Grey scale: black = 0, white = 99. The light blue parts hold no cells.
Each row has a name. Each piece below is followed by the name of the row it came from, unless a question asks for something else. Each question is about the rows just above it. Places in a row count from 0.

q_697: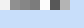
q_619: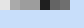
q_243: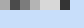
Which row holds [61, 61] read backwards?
q_619
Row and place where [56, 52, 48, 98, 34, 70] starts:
q_697, 1

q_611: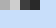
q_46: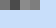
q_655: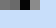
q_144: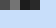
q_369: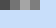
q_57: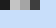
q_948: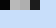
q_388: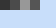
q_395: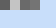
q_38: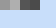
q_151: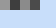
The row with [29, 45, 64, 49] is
q_369
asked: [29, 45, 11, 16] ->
q_144
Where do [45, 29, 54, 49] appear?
q_46
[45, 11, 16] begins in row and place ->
q_144, 1
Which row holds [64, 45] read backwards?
q_369

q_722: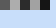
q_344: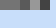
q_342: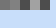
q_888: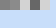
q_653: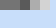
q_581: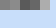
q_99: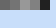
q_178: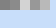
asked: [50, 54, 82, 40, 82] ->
q_888
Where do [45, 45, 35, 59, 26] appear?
q_344
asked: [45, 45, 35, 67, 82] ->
q_653

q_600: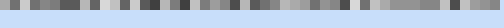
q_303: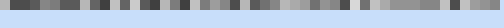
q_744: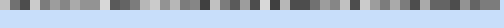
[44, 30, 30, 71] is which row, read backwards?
q_744
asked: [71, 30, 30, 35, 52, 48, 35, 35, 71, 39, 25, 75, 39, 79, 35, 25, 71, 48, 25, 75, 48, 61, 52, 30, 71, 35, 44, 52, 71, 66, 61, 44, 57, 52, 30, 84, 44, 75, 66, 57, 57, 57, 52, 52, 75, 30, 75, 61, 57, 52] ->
q_303
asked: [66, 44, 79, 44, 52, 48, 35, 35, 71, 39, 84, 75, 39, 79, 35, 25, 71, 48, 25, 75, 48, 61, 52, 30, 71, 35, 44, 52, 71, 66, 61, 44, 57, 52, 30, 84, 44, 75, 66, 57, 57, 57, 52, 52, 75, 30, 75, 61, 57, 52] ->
q_600

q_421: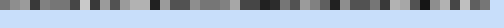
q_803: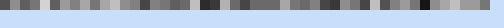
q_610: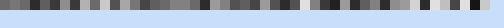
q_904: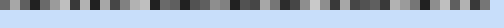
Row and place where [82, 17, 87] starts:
q_610, 41
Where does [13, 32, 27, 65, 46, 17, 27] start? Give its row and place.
q_904, 23
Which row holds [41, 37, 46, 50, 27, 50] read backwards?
q_803
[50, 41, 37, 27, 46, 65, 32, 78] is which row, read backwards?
q_610
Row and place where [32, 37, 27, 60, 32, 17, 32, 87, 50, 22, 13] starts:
q_610, 23
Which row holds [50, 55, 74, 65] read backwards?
q_803
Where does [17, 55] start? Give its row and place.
q_610, 38

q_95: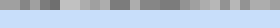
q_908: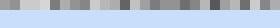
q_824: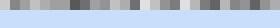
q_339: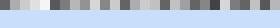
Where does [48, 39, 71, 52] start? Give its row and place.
q_824, 20
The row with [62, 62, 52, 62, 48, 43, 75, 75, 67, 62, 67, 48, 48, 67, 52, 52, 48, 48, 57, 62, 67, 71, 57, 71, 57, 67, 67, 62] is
q_95

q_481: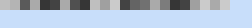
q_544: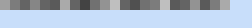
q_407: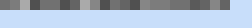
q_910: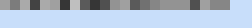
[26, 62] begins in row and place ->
q_481, 18
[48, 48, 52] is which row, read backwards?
q_407
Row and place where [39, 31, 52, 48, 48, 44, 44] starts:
q_407, 12
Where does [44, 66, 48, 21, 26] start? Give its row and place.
q_481, 14
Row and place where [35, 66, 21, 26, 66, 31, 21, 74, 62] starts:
q_481, 2
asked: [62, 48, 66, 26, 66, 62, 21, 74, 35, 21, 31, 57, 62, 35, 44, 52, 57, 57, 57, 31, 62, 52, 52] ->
q_910

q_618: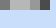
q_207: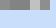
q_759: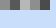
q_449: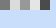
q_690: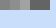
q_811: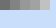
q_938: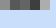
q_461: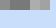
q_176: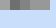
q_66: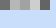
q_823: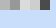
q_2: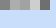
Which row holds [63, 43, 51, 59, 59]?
q_176
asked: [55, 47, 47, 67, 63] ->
q_461
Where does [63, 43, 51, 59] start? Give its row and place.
q_176, 0
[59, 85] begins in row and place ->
q_823, 1
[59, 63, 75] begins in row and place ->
q_811, 2
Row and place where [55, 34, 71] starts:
q_759, 0

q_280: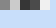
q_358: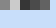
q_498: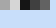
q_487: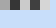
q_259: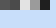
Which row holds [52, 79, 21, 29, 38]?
q_358
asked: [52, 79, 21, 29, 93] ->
q_280
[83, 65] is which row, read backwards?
q_498
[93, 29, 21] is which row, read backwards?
q_280
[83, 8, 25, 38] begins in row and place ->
q_498, 1

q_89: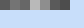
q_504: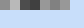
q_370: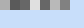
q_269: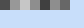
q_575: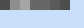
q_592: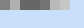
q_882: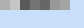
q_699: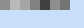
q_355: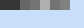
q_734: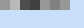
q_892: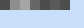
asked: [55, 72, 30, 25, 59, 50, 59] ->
q_504
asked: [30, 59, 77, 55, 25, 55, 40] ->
q_269
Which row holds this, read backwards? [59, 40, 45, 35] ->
q_882

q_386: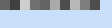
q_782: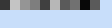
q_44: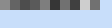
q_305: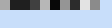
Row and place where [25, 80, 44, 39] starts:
q_386, 1
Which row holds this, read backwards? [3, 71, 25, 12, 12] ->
q_305
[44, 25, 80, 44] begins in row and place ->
q_44, 6

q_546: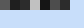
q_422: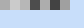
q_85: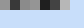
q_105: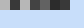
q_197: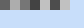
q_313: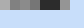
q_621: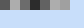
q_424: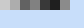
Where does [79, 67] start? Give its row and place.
q_424, 0
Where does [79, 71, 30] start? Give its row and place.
q_422, 1

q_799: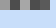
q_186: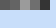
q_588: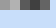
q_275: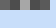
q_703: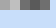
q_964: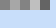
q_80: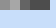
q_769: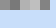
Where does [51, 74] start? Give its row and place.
q_964, 2
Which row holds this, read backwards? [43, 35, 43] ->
q_703
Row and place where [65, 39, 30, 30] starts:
q_80, 1

